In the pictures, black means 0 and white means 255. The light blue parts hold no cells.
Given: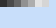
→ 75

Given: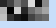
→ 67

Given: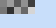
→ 156

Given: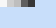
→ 206

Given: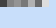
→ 132

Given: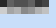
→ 97

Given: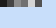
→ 69

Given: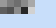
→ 125

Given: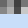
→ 148
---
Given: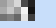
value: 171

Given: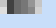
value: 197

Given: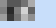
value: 128

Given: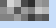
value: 143

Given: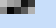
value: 191

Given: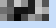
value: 111

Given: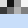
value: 220

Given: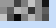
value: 138
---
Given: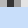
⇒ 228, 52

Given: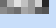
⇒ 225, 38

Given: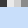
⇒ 234, 57

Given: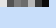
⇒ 227, 11

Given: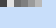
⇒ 226, 67

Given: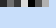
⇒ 219, 0

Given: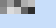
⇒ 219, 45

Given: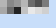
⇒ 232, 34

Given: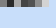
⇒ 211, 42
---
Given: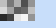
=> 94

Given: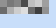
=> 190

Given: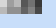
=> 87

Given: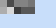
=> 131

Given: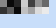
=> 64

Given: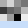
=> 101

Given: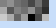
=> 144

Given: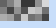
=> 200
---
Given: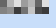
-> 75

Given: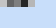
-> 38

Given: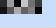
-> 127

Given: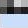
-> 54

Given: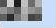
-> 68

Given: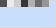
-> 107

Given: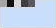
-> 62

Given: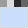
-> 44

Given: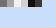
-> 16
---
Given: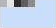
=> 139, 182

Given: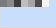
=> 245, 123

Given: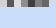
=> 103, 210

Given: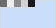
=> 26, 108

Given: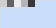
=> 56, 208

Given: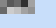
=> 162, 105

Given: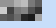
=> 93, 93

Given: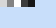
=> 22, 215

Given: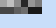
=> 122, 70
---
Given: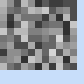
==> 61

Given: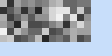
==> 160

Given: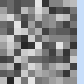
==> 159

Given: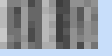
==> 200

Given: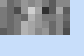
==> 121

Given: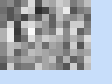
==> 138

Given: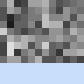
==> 69

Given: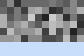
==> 175
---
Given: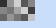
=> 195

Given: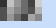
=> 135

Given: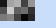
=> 38

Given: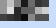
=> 81

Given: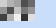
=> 223

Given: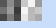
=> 169

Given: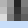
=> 94

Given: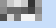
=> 161

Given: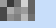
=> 112
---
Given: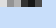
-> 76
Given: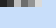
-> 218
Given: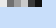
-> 17
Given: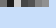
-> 145
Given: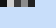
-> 33
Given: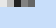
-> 101
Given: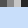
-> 38
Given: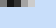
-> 204
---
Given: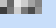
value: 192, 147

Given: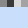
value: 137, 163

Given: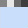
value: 132, 62

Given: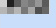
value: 207, 103

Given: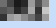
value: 110, 155

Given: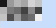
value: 25, 240

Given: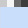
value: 202, 60

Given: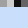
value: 160, 100

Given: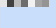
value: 229, 148

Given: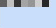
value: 97, 39
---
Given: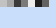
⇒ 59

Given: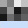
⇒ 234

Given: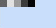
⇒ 154

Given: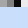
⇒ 11

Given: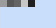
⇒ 100

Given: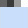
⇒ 156

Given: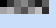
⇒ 108
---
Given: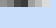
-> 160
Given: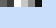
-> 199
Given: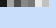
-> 120
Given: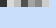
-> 163
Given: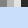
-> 186
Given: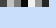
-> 240
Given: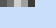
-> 207
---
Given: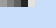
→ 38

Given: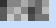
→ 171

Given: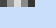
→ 138

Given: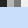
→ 240

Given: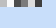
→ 123

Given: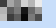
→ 209
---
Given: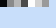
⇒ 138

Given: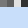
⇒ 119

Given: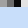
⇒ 161

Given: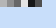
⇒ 103

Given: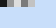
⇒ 151

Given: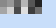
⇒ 74
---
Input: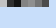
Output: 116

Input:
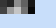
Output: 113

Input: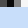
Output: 131

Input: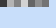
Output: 143

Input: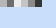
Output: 138

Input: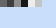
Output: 237
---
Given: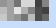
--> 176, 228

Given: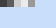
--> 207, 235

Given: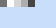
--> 213, 253

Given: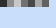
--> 113, 199

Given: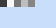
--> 118, 247

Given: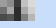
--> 44, 218

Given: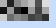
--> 2, 221

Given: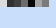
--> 108, 219
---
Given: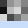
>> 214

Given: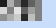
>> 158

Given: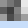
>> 130

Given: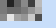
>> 149

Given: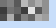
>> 89

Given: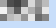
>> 135
